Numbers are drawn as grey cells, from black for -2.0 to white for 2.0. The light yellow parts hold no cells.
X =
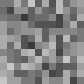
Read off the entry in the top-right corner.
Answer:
0.5
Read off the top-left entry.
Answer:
-0.1
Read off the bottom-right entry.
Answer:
-0.1
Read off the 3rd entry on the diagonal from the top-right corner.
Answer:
0.1
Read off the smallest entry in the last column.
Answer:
-0.5
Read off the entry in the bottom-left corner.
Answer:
1.1
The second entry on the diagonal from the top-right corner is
-0.3
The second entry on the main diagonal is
-0.9
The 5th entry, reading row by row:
1.1
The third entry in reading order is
0.7
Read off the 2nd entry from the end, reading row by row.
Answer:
-0.9
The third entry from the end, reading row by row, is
0.7

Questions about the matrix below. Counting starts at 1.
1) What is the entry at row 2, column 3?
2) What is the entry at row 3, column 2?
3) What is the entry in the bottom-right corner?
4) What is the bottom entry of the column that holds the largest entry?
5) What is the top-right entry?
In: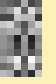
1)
1.5
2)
-0.9
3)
1.1
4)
-1.3
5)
-0.5

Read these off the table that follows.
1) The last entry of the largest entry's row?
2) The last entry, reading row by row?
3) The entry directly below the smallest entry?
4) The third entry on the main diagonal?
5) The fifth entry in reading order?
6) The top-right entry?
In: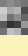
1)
-0.8
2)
-0.6
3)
1.0
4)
0.2
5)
1.2
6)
-0.2

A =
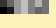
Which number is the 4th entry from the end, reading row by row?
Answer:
1.0
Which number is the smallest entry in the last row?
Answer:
-2.0
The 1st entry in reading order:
-1.2

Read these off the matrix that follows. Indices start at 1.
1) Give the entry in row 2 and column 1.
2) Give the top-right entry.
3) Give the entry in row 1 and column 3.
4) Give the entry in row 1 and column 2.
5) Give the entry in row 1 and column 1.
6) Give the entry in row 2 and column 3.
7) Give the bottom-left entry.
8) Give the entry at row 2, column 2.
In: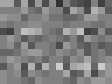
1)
0.0
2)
-0.4
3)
-0.6
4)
0.6
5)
0.6
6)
0.0
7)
0.2
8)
0.0
